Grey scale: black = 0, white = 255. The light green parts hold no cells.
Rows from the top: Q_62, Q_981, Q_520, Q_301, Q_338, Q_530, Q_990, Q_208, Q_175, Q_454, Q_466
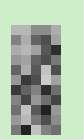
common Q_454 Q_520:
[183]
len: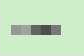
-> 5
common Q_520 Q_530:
[162]
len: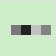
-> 4

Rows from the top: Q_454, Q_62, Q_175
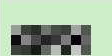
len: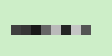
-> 8
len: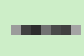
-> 7
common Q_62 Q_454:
[74]

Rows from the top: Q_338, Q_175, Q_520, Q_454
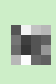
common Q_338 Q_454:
[183]
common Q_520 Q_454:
[105]
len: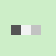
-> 3
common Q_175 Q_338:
[84]

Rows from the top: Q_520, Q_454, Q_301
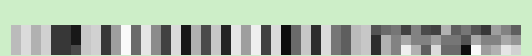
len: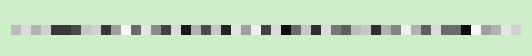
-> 51
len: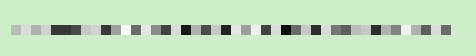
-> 44
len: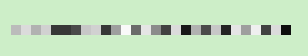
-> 28
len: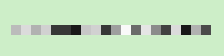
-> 20
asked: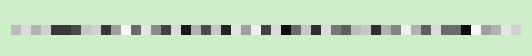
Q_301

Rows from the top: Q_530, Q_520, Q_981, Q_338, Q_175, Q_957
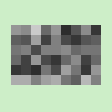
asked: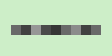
Q_338
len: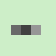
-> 3
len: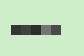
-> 5
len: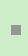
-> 1
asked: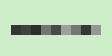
Q_175

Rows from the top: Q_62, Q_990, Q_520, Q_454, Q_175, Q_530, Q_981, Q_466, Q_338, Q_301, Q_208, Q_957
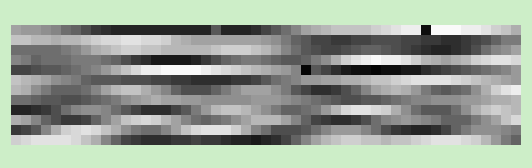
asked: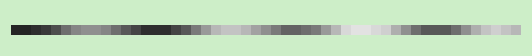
Q_338
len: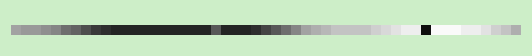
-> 51
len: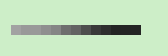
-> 13
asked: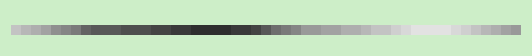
Q_530

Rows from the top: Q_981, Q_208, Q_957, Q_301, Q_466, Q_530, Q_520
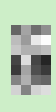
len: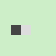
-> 2
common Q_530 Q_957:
[176]
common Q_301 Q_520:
[221]
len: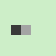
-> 2
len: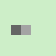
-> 2

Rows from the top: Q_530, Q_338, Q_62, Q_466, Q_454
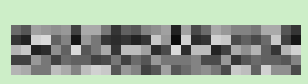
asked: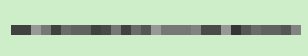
Q_466
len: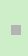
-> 1
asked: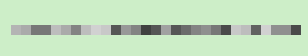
Q_454
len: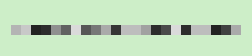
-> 23
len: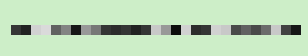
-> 29
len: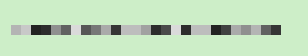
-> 27
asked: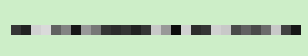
Q_338

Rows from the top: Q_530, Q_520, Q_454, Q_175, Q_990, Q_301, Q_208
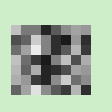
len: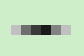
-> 6
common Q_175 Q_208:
[58]

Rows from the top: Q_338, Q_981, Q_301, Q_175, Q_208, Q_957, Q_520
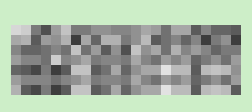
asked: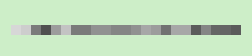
Q_338
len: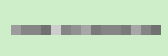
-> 15
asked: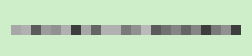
Q_981
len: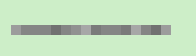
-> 16

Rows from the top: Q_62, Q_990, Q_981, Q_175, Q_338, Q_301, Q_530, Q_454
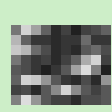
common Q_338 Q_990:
[54]
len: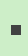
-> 1
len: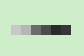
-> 6
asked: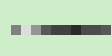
Q_454

